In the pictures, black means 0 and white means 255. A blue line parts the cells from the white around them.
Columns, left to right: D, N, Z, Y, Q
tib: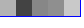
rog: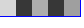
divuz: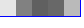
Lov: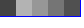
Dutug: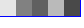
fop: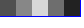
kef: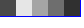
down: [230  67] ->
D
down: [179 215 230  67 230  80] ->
D
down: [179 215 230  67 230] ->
D
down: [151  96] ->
Z

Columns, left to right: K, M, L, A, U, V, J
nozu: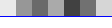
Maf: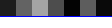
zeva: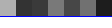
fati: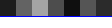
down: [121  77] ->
A
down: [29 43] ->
J
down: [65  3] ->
U
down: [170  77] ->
A
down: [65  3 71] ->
U
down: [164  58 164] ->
L
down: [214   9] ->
J

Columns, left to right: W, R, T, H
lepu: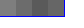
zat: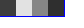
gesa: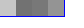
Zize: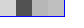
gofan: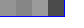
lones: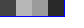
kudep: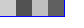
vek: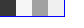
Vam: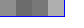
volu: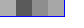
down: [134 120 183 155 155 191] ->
T
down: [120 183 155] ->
T

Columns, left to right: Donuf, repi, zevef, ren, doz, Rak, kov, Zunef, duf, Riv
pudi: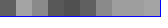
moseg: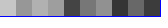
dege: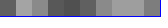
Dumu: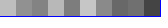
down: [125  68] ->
Riv
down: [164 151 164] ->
repi

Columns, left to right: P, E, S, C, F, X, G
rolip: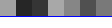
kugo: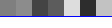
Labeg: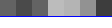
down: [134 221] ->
F
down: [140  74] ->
E

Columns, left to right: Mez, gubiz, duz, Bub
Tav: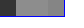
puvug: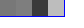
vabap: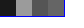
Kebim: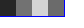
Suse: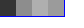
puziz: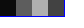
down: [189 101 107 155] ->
Bub
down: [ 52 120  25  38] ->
Mez
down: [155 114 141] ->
gubiz

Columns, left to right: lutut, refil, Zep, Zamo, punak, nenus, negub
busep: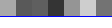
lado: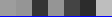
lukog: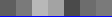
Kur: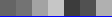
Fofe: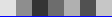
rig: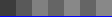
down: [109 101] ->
Zamo
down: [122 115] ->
refil
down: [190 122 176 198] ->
negub
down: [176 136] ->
punak
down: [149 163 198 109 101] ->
Zamo

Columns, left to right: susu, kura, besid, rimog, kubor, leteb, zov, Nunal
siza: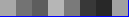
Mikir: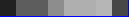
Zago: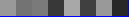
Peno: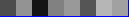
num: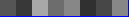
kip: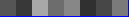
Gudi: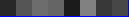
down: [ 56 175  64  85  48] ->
leteb
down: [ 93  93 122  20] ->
besid
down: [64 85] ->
leteb

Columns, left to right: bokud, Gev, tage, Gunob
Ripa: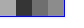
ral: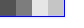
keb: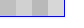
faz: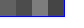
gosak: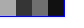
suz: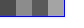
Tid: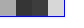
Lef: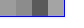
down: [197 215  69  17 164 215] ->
Gunob
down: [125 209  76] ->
Gev

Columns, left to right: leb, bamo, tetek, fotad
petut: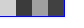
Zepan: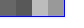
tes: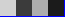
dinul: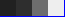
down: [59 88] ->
bamo
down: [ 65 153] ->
fotad
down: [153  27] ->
fotad
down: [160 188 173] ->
tetek
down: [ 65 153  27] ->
fotad

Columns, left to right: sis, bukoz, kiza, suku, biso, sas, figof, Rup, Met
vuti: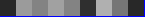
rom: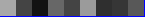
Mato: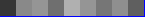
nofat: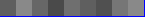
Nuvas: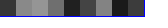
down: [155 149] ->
sas
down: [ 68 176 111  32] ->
biso
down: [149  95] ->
sas

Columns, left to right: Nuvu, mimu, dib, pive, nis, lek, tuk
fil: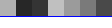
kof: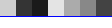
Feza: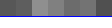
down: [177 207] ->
Nuvu
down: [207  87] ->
Nuvu
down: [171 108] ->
nis
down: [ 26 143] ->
dib

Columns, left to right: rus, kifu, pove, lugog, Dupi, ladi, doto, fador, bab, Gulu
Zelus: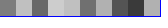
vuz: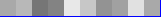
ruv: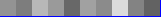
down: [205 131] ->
lugog
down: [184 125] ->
kifu
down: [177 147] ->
doto

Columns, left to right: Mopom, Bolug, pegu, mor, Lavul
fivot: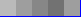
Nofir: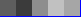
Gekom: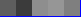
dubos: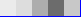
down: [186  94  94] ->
Mopom
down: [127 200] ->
Lavul
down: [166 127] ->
Lavul
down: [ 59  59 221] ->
Bolug

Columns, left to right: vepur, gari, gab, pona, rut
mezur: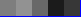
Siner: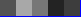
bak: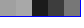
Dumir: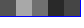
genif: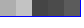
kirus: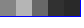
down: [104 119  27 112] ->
gab
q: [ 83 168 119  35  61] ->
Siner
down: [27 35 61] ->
pona
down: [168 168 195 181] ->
gari
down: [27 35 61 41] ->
pona
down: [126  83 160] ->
vepur

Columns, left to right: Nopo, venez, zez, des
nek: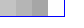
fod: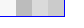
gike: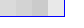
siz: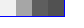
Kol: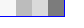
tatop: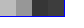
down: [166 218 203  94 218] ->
zez
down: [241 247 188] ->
Nopo
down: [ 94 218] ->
zez
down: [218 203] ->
zez
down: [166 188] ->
venez
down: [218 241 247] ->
Nopo

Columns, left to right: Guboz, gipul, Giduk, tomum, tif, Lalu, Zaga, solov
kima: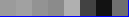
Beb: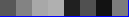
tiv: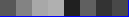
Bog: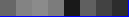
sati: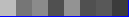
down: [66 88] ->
Zaga
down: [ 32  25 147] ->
tif
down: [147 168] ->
Giduk
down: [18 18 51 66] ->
Zaga
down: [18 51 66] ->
Zaga
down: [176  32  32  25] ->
tif
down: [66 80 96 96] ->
Lalu

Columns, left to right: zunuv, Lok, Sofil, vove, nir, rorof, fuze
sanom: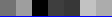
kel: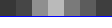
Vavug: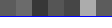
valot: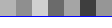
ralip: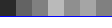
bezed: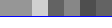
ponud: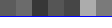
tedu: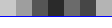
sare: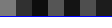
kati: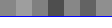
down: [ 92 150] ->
fuze
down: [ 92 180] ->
zunuv
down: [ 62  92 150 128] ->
fuze
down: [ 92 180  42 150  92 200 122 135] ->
zunuv

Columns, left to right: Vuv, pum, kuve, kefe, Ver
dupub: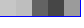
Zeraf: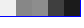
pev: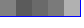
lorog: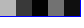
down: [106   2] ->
kuve
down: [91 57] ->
pum
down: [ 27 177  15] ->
Ver

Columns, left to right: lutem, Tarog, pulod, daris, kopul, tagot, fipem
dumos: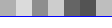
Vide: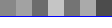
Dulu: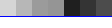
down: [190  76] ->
fipem
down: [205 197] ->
daris
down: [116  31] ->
kopul
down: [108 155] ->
pulod

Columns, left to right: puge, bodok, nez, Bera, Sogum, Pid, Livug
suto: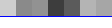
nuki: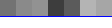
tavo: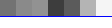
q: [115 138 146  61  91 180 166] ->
nuki
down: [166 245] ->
Livug
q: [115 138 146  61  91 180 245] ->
tavo
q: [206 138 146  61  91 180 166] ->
suto
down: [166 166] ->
Livug

